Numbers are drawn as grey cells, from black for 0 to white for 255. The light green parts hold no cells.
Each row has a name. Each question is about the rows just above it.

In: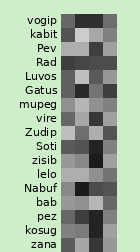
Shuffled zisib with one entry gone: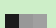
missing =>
[136]
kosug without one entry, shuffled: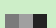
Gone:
[129]
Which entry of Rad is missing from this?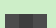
[70]

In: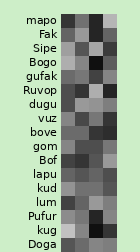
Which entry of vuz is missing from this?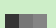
[72]
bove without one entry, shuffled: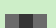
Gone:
[45]
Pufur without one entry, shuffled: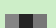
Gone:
[140]
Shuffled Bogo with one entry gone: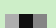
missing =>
[93]

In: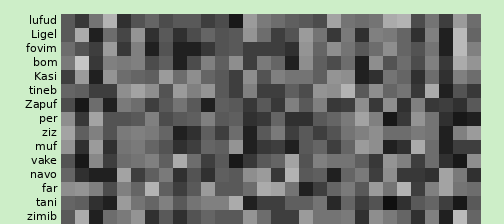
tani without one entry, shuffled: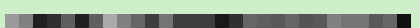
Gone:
[40]
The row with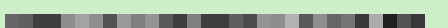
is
tineb
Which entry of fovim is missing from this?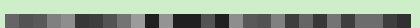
[186]
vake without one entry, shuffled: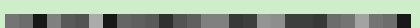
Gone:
[136]
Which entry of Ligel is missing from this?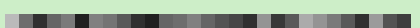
[76]
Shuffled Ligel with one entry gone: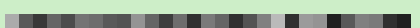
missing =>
[70]

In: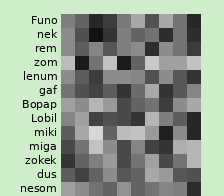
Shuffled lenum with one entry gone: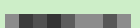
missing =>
[133]
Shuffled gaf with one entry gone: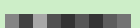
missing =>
[107]
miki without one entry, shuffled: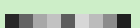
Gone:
[154]
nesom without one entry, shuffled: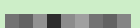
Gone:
[127]
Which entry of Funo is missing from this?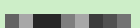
[121]
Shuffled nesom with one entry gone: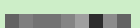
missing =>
[146]
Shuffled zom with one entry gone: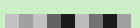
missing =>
[201]

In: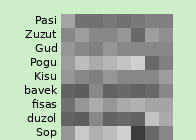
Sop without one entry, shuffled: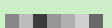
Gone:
[201]
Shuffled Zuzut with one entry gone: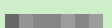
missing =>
[143]

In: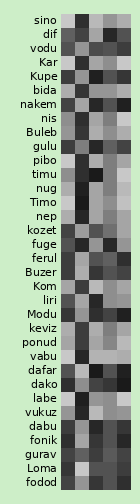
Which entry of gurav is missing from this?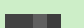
[90]
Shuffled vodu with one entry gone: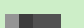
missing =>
[75]
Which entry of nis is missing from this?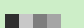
[142]
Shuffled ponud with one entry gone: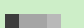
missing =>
[134]
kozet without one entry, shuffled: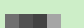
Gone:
[157]
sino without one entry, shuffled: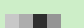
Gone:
[185]
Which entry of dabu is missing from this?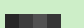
[149]

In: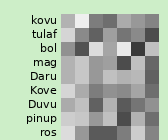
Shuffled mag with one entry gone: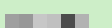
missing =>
[103]
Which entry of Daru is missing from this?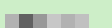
[184]

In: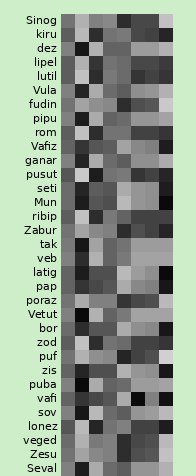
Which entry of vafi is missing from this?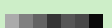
[17]
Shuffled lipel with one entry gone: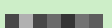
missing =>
[59]

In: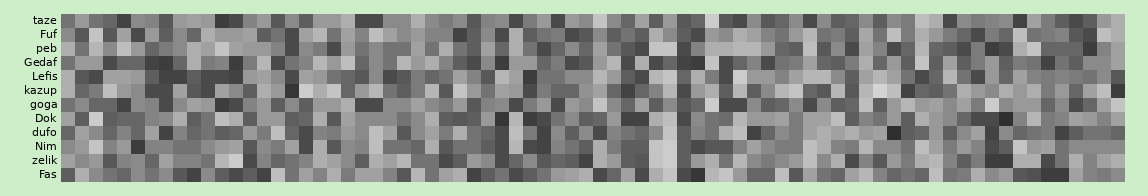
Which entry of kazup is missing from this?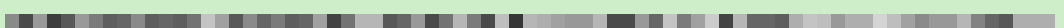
[146]
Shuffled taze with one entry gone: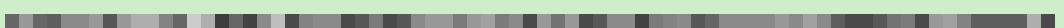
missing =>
[196]
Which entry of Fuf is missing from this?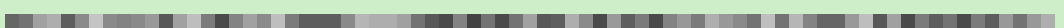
[167]
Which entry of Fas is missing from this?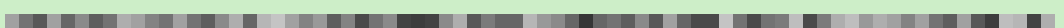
[81]
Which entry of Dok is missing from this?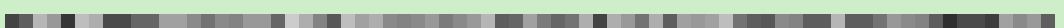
[108]

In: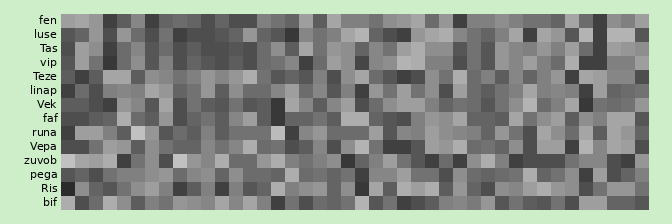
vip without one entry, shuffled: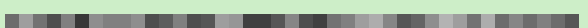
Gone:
[70]
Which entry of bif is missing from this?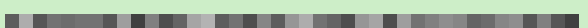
[122]
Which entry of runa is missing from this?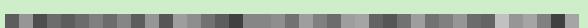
[187]

